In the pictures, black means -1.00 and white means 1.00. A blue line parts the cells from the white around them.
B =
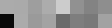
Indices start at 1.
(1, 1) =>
0.34
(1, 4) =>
0.35
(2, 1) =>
-0.92
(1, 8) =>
0.11
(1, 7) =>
0.03
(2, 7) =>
-0.05

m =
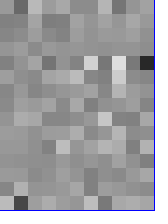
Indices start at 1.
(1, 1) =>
0.20
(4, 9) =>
0.16
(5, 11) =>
-0.69
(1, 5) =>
0.32
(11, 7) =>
0.27
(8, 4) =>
0.28
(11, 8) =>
0.41
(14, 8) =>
0.23
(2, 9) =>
0.18
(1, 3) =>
0.45
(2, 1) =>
0.01
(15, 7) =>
0.48
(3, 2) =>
0.10
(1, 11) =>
0.27
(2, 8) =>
0.27
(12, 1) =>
0.15
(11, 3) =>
0.13
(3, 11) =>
0.14
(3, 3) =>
0.23
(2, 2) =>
0.03
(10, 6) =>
0.36
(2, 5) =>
0.00
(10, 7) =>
0.08
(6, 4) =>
0.29
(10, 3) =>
0.14
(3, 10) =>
0.25
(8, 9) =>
0.17
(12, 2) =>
0.14
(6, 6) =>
0.47
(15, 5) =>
0.23
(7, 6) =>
0.21
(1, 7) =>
0.10
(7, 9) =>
0.41
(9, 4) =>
0.06
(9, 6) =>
0.11

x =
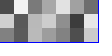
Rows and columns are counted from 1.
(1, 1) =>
-0.41
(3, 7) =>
0.59
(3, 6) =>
-0.39
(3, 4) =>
0.23
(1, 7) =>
-0.14
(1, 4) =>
0.32
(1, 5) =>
0.77

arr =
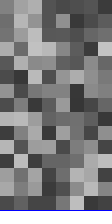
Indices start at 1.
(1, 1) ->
0.01
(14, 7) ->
0.45
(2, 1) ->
-0.14
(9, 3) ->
0.23
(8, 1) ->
-0.40
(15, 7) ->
-0.55
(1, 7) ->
-0.34
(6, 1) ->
-0.41
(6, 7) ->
0.12
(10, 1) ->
-0.52
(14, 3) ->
0.21
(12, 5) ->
-0.21
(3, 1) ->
-0.10
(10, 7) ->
-0.45
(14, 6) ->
0.10
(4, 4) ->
0.44
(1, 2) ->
0.27
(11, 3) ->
0.23
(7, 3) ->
-0.07
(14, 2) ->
-0.02
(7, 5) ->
0.02
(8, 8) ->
-0.20
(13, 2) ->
-0.11
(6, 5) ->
0.17
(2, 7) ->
-0.41
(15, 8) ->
-0.48
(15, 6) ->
0.49
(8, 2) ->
-0.02
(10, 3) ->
0.33
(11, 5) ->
-0.42
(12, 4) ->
-0.21
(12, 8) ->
0.48
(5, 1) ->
-0.31
